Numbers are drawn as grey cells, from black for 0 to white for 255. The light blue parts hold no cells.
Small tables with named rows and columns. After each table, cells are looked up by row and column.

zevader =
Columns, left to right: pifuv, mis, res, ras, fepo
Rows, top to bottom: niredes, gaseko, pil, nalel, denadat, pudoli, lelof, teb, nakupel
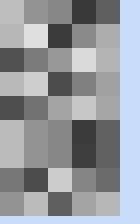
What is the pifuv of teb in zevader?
118
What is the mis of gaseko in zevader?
222
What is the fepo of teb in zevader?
106
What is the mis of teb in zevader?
75
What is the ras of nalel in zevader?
127
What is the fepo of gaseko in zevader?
173
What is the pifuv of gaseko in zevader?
182
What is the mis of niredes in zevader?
148
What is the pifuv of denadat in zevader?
79
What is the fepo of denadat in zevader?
167
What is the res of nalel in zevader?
76
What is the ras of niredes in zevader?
56
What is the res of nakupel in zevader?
94
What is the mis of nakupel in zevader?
187
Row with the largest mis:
gaseko

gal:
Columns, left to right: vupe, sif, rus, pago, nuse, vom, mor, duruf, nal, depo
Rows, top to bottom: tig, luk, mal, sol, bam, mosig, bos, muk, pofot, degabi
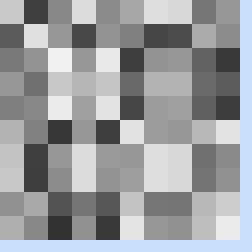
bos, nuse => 154
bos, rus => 150
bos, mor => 221
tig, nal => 119
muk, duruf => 217
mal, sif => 146
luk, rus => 152
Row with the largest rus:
mal

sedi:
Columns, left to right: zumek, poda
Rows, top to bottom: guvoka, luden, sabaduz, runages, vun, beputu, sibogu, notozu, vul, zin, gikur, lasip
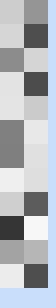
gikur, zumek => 163
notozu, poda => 222
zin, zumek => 53
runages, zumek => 227
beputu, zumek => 128
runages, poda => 76
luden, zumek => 214
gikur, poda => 182
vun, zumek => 228
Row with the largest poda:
zin

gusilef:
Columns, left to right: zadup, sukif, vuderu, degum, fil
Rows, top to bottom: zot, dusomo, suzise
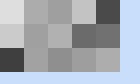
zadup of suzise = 63
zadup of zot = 222
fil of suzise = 173
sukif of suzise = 162
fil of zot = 74
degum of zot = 195
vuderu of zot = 159
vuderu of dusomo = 177
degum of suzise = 158
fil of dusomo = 113
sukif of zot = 172
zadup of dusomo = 203
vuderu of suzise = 143
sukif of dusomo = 160
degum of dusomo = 107

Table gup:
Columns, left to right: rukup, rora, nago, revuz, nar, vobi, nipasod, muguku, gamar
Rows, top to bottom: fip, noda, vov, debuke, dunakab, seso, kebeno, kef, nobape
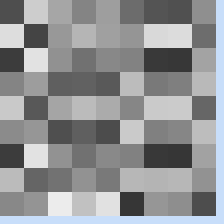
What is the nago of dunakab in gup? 165
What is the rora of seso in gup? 150
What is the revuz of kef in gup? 146
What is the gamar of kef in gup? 146
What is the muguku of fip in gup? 80
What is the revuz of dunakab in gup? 187
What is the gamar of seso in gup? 189
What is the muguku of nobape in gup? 142
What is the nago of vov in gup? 145
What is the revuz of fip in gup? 132
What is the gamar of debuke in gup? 185
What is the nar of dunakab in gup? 171
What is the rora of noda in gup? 68
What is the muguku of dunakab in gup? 203
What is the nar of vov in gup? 136
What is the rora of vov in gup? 226
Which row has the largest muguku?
noda

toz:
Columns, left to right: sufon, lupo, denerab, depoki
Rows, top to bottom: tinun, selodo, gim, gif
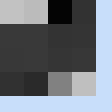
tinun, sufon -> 194
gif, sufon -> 49
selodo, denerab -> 51
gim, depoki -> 55
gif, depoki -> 191
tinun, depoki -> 50
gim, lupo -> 57
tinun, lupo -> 187
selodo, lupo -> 57

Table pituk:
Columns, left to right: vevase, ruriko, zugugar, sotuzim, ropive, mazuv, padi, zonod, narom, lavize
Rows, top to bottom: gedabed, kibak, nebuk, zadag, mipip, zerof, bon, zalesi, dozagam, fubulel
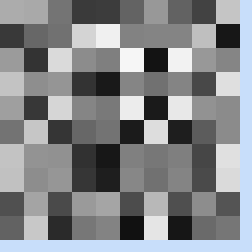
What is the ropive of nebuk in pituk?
127
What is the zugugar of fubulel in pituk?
42
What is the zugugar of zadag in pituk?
149
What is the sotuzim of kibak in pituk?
212
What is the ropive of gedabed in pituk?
60
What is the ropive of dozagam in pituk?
165
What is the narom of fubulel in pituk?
106
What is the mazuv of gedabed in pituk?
99
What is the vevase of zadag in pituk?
195
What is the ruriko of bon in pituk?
147
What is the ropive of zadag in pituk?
25
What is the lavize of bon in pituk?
224
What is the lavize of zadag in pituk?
223
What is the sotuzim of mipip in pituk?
133
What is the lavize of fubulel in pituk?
118
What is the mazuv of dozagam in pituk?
76
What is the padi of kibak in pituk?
132

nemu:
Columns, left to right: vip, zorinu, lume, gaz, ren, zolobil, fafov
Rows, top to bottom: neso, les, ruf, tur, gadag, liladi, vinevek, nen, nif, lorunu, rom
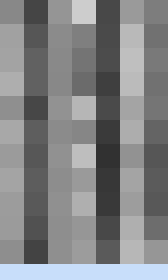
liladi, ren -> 58
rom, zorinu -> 67
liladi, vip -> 168
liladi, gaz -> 134
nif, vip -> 156
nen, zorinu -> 93
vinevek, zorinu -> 87
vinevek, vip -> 155
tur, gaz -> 107
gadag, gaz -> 182
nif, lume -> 144
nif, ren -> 57
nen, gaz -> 154
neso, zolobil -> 154
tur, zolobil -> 187
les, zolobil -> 185
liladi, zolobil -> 173
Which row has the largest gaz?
neso

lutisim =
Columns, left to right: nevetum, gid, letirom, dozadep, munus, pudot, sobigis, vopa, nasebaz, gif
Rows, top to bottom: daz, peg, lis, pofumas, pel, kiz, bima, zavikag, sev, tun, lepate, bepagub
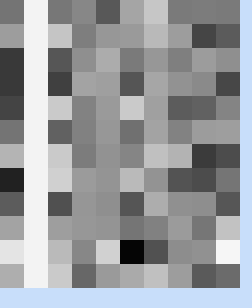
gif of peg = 91
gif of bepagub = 107
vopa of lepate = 141
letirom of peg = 197
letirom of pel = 202
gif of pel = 132
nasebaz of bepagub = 90
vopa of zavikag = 83
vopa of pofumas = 146
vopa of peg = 157
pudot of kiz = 112
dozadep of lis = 143
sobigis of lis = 151
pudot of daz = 165
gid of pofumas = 243
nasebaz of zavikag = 76
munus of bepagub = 154
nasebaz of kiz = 156
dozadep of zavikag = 155
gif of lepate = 246

